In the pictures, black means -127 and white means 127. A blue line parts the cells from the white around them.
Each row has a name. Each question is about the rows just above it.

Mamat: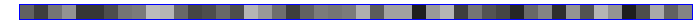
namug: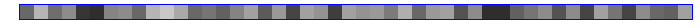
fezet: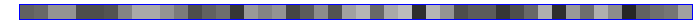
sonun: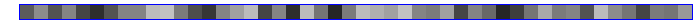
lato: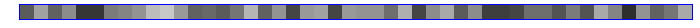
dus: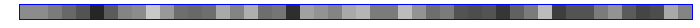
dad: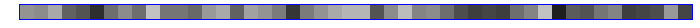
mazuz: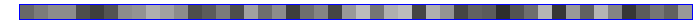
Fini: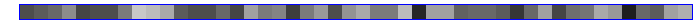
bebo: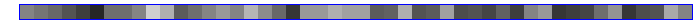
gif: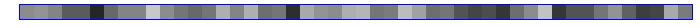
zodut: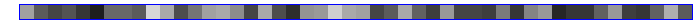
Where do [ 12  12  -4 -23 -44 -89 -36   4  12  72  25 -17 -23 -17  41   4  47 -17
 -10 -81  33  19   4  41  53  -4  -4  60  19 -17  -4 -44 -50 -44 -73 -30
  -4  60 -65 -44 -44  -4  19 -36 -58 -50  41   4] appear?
dus
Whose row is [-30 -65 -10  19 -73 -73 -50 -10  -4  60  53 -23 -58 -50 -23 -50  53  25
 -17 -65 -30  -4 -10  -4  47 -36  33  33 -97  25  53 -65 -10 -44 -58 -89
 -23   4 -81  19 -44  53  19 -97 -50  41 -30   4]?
Mamat
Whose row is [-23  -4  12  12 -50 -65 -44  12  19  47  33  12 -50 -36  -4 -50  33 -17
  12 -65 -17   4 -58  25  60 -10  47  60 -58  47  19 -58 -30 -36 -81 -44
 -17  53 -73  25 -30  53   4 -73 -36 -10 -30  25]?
mazuz
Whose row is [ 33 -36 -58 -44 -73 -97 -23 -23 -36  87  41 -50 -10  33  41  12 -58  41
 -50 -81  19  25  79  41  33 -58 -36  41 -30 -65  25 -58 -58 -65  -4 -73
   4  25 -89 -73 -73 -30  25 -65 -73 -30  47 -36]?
zodut
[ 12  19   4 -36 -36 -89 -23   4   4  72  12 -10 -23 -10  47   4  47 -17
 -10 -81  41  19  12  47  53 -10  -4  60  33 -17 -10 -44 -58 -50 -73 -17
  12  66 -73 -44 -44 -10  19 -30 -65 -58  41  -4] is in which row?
gif

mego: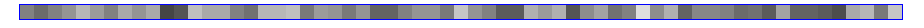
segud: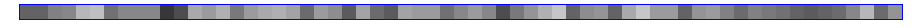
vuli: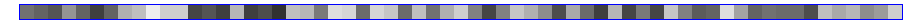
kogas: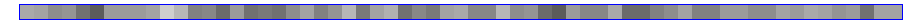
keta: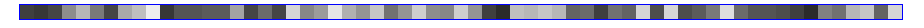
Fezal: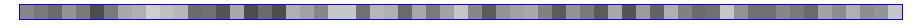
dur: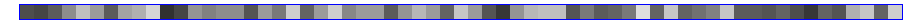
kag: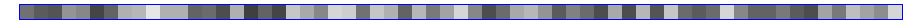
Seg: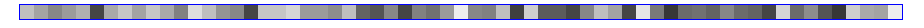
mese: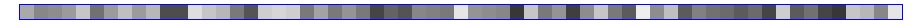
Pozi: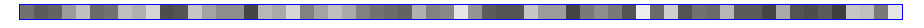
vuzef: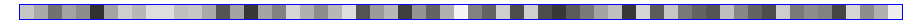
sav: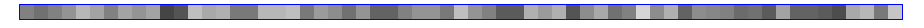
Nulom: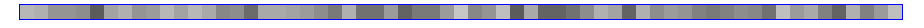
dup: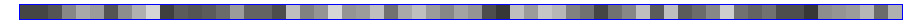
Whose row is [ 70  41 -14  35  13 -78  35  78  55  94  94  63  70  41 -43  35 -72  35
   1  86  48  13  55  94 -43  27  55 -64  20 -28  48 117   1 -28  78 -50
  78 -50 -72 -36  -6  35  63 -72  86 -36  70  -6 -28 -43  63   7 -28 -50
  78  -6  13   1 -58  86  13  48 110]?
vuzef
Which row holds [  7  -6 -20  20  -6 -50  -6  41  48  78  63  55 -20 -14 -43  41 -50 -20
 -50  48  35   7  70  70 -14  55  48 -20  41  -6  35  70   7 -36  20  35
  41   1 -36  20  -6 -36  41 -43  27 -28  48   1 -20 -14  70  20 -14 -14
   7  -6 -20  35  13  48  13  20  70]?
Fezal

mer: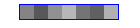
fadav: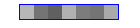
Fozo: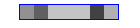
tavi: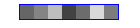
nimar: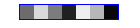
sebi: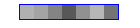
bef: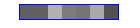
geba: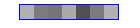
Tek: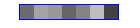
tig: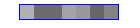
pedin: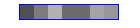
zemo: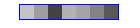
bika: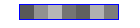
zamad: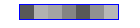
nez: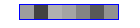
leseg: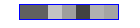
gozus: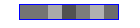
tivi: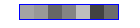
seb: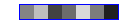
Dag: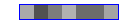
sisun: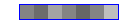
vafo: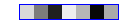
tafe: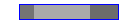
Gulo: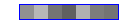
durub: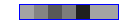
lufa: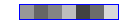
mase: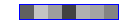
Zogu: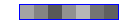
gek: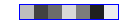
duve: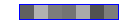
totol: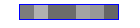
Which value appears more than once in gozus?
[-11]
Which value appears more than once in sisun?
[4]
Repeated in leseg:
[-31]
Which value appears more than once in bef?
[-31]
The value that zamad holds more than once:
[-39]
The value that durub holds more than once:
[36]
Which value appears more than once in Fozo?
[68]

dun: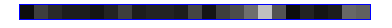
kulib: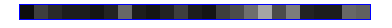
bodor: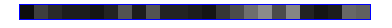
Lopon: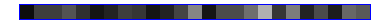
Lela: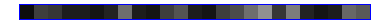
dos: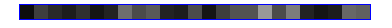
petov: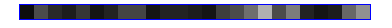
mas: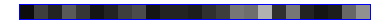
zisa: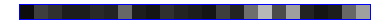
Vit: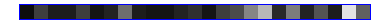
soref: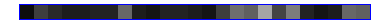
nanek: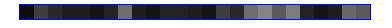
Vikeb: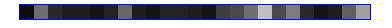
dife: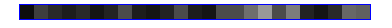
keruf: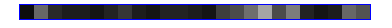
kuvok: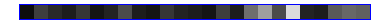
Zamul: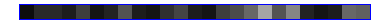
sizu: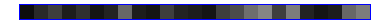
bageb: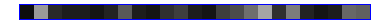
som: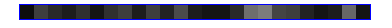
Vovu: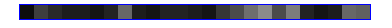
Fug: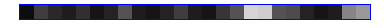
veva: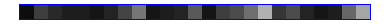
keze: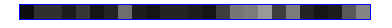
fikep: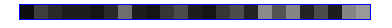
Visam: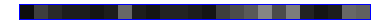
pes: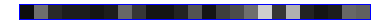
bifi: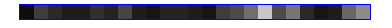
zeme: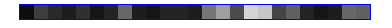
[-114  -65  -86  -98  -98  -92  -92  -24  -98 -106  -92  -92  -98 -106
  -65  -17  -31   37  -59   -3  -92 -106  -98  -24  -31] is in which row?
soref
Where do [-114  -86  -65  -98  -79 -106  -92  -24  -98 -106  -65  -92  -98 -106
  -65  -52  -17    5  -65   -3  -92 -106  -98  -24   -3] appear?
sizu
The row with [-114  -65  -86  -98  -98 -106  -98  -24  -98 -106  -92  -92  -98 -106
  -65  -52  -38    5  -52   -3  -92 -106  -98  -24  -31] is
Visam

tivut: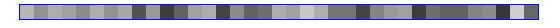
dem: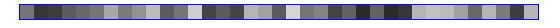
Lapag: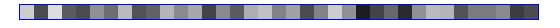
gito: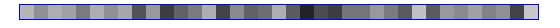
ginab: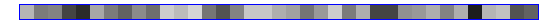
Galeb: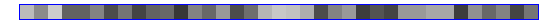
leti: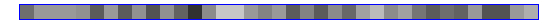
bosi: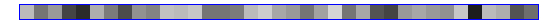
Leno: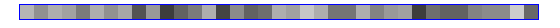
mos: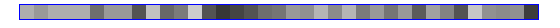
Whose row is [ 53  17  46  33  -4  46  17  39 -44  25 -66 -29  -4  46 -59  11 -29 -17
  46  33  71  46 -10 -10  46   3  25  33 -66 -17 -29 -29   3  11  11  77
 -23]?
Leno
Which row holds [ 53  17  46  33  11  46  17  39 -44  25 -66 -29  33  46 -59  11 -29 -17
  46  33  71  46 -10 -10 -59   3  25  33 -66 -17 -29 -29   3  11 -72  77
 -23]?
tivut
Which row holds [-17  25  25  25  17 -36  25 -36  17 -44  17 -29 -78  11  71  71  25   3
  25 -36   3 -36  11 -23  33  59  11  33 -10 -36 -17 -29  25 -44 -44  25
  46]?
leti

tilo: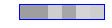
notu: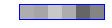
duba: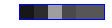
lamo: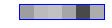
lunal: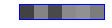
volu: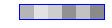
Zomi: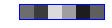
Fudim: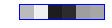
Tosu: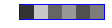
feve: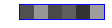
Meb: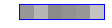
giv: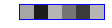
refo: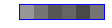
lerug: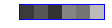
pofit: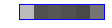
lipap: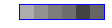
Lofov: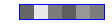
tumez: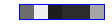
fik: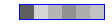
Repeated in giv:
[53]
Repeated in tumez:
[-83]
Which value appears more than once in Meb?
[23]
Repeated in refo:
[-11]
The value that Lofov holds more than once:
[-3]

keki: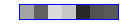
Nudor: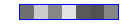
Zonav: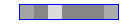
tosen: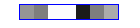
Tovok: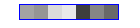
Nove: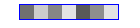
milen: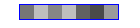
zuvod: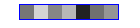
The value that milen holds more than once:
[62]
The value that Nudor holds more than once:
[6]
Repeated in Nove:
[99]
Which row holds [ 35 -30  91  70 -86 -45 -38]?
keki
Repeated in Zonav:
[6]

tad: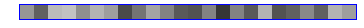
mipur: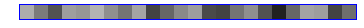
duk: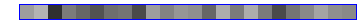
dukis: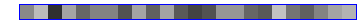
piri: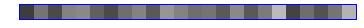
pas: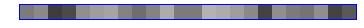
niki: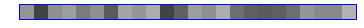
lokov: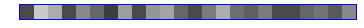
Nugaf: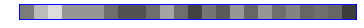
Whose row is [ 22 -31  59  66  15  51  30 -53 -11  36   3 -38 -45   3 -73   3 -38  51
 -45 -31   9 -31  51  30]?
tad
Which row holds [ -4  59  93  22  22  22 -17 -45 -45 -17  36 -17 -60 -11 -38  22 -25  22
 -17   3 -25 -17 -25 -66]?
Nugaf
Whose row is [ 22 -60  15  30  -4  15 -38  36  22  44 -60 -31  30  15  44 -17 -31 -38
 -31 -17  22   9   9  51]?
niki
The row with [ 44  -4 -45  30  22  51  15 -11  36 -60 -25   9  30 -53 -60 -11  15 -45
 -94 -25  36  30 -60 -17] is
mipur
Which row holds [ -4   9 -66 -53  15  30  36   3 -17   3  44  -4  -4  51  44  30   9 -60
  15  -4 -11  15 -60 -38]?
pas

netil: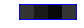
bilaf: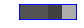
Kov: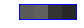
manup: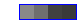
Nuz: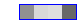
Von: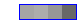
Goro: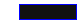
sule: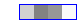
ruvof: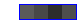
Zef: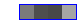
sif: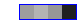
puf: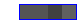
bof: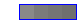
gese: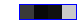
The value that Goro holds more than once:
[-110]
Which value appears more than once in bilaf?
[-43]

